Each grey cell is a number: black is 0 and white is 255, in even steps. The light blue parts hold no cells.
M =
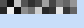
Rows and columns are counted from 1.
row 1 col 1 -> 79
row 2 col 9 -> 229
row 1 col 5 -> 48
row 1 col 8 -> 69
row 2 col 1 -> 37
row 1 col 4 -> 83

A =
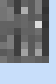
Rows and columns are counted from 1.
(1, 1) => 120
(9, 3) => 91
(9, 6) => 95
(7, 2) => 125
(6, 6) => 98
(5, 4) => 99
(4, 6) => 221
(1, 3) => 62
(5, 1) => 98
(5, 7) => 58
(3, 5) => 90
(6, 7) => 58
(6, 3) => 62
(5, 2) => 95
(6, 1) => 90
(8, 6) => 162
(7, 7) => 58
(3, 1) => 116

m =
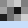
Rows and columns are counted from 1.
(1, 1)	139
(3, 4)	208
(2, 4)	146

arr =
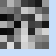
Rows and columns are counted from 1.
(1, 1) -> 107
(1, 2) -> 180
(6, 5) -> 162
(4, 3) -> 10
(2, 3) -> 94
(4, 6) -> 73
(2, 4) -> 200
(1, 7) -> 152
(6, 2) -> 87
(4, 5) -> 64
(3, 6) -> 201
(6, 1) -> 192
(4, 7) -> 23

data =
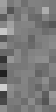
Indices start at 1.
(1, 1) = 160
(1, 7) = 125
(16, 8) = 110
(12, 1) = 101
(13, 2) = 141
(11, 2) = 116
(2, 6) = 127
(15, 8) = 138
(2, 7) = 173
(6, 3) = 122
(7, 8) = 139
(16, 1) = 143
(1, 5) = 129
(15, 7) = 85
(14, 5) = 117
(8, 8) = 121
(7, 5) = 106
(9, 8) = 112
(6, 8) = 135
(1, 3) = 134
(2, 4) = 126
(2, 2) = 85
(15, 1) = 73
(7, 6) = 121
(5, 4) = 128
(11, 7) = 112
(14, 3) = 116
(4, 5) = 132
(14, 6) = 131
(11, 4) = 131
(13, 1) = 208
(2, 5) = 115
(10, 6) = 113
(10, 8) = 132
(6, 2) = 115
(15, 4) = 110

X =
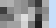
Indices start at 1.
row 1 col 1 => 171
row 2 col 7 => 138
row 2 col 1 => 62
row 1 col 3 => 152
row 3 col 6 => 49
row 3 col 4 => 221
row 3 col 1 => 108
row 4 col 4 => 209

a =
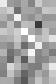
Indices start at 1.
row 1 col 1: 235
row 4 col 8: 168
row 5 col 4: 255
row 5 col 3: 206
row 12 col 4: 89
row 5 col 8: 156
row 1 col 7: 172
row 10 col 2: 214
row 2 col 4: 164
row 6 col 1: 170
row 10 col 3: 184
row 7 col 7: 145
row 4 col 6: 57
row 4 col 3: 133
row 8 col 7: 155
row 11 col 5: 128
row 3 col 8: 151
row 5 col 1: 201
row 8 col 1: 179
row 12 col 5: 146
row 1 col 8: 176
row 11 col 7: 152
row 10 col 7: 178
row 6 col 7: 195
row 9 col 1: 146
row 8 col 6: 135
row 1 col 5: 133
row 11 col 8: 201
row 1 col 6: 203
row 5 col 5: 170

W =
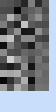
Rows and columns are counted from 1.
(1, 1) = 87
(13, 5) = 69
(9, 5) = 76
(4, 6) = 80
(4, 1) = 126
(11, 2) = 165
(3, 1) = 100
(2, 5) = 96
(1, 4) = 38
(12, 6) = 110
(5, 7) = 98
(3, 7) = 93
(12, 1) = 7
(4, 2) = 71
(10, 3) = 53
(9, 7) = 88
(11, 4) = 103
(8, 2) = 80
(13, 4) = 136
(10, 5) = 20
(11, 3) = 174
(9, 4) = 114
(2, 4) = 85
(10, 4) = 144
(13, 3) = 173
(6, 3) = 73
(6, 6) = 72
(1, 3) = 70
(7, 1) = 15

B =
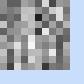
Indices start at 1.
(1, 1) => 143
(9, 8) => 166
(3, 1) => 95
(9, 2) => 98
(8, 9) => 95
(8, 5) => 186
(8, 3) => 193
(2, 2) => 122
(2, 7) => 117
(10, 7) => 57
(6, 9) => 88
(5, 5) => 176
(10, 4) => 141
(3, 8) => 101
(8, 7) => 152
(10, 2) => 67
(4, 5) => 193
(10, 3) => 217
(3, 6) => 30
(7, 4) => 143
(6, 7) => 150
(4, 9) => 109
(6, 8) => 180
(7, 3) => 223
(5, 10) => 109
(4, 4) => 160
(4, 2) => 109
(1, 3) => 96
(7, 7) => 129
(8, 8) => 233
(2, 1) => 139
